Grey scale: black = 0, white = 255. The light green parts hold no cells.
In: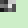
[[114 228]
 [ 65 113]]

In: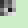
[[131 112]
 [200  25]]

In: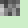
[[ 75 137]
 [137 116]]

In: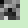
[[179 155]
 [110  15]]

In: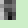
[[109 104]
 [ 70  74]]

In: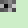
[[  9 124]
 [ 98 174]]

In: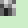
[[168 126]
 [ 32  80]]

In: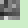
[[ 69 125]
 [131 122]]
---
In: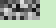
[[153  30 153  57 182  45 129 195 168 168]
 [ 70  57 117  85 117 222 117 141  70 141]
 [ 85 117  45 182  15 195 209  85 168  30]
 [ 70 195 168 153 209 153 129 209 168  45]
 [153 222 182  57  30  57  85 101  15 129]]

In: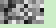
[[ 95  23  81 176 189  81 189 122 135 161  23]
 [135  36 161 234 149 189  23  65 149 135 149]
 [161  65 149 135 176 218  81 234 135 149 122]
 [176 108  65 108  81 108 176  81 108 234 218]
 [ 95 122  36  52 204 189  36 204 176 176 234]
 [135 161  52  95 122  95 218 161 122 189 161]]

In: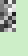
[[ 72  45 100 235]
 [139  58 235  87]
 [205  72 151  45]
 [ 72 124 205  31]
 [124 139 249 220]
 [ 72 164 220 112]
 [124 178 139 235]
 [112 193  58 164]]

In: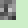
[[170  65 199 157]
 [118  77 143 157]
 [ 77  89 130 105]
 [130 105 105 143]
 [118 143  89  51]]

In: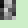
[[ 67 136 122 192]
 [ 11 151 165  93]
 [ 52 165 136  52]
 [ 23 177 192  67]
 [ 80 208  93  80]]

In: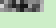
[[211 125  77  32  62  20  20 155  77  77 183]
 [155 139 125 155  77  32 109  93  62 109 183]
 [ 93 167 109  47 167  47 109 139 139 125 167]]
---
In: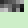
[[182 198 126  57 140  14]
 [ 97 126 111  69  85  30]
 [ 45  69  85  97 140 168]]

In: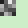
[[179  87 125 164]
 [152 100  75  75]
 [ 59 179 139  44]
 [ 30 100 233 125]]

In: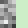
[[207 177 150 163]
 [193 237 150 136]
 [177 150 136 177]
 [163 111 193 193]
 [123 163 136  96]
 [111  84 123  57]
 [ 96 111 177 207]]

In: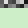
[[108  51 124 140  66  36 154]
 [ 94 221  82  66 181 206  22]]

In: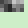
[[142  68  39  82 127  82]
 [ 98  68  39 142 127 114]
 [ 68  98 114 197 166 181]]

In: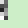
[[253  66]
 [223 107]
 [210 164]
 [ 79  92]
 [ 34 149]]

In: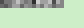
[[106  91 119 160 160 106 147 134 106 160 119 176 147 106 134 134]
 [ 78 119 119 147 191 147 119 134  47 206 160 160 191  78 176 134]]

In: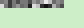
[[220 120  61 120 150 106 120  33 220 192  48  18  48 177 120  77]
 [120 136  61 120  77 120 120  77 150 120 163 234 192 106 136 120]]
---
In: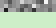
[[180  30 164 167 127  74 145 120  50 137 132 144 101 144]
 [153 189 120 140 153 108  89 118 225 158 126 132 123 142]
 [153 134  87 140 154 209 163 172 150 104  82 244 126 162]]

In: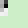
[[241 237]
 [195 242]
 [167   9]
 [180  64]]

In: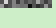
[[153  63  82 130 120 110 115  14  82  46  69 150  75]
 [ 81 213  79 130  59 110  75 101  82 166 105  63  99]]

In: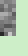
[[ 41 108 199 132]
 [100 139 138 126]
 [113  88  88 108]
 [121 131 125 148]
 [155 135 119 114]
 [172 172 147  95]
 [ 98 128 114 156]
 [111 155 117 123]
 [149 127 130 146]]

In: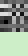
[[ 51  63  74 156  36 157  80]
 [107 106 115 111 106  95 113]
 [ 45   1  63 176  73 166  80]
 [ 65  49  54 184  71 151  54]
 [220 221 203  23 204  18 172]
 [ 51  77  98 134  80 126 106]
 [225 220 189  45 194  42 177]
 [114  76 110  96 114 117  87]]

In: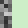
[[152  61  87]
 [109  49 131]
 [118  58  93]
 [105 200 194]
 [147 163 108]
 [156  49  98]
 [ 63 161 124]]

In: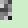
[[136 194  32]
 [130 116 192]
 [ 66  71 127]
 [208  88 144]
 [179 144  69]]

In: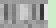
[[146 162 154 159 158 159 170 128 164 163 152 171]
 [170 145 175 124 167 162 133 157 163 142 141 158]
 [184 104 159 131 170 206 192 168 118 168  58 228]
 [174  95 155 124 174 204 202 175 113 174  51 228]
 [169 103 156 127 170 205 203 170 114 170  52 228]
 [186 102 155 130 174 205 190 169 121 169  57 230]
 [154 154 160 154 157 153 156 153 154 156 154 151]]
